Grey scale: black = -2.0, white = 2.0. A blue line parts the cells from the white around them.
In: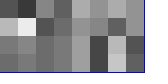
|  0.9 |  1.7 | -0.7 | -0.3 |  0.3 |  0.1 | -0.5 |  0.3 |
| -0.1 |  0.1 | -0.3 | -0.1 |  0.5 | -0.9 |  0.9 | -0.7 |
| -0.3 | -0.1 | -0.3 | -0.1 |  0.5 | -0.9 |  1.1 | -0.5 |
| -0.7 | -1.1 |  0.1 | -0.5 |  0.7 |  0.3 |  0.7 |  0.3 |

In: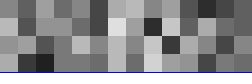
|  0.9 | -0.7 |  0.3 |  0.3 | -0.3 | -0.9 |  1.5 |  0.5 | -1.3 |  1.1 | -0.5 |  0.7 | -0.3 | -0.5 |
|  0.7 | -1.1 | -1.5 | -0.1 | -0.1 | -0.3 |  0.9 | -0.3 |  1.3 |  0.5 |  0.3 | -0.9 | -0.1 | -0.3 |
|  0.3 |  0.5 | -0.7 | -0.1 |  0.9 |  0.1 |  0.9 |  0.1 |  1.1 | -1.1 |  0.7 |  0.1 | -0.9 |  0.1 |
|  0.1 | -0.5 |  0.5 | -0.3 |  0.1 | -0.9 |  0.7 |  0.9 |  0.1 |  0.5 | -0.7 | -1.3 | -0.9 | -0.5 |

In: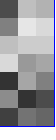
|  1.4 |  0.4 |  0.6 |
|  1.0 |  1.2 |  1.2 |
|  0.2 | -1.2 | -0.8 |
|  0.0 |  1.6 |  1.4 |
| -0.8 |  1.0 |  0.8 |
| -1.0 | -0.2 | -0.4 |
| -1.2 |  0.6 |  0.0 |

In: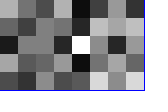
|  0.8 | -0.2 | -0.8 |  0.8 | -1.8 | -1.0 |  0.4 | -1.2 |
|  0.6 | -0.6 | -0.4 |  0.4 | -1.8 | -0.2 |  0.6 | -0.4 |
| -0.4 | -1.0 |  0.0 | -0.2 | -1.4 |  1.0 |  0.6 |  1.0 |
| -0.8 | -1.2 |  0.2 | -0.8 | -0.6 |  1.4 |  0.2 |  1.4 |
| -1.6 |  0.0 |  0.0 | -1.4 |  2.0 |  0.2 | -1.4 |  0.4 |

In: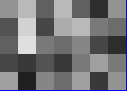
|  0.5 | -1.5 |  0.1 | -0.3 |  0.5 | -1.1 |  0.3 |
|  0.3 |  0.9 | -0.5 |  0.9 | -0.5 | -1.3 |  0.3 |
| -0.5 |  1.5 | -0.1 | -0.3 |  0.1 | -0.9 | -1.3 |
| -0.7 |  1.3 | -0.9 |  0.7 |  0.9 | -0.1 | -0.3 |
| -0.9 | -1.1 | -0.7 | -1.1 | -0.1 |  0.5 | -0.1 |

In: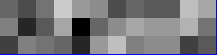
|  0.0 | -1.4 | -0.6 |  0.6 | -2.0 | -0.4 |  0.2 |  0.6 |  0.4 |  0.4 |  0.8 | -0.2 |
| -0.4 | -0.8 | -0.2 |  1.2 |  0.4 |  0.2 | -0.8 | -0.4 | -0.6 | -0.6 |  1.0 |  0.6 |
| -1.0 |  0.0 | -0.2 | -0.4 | -1.4 |  0.4 |  1.0 |  0.0 |  0.2 |  0.2 | -1.0 | -0.6 |
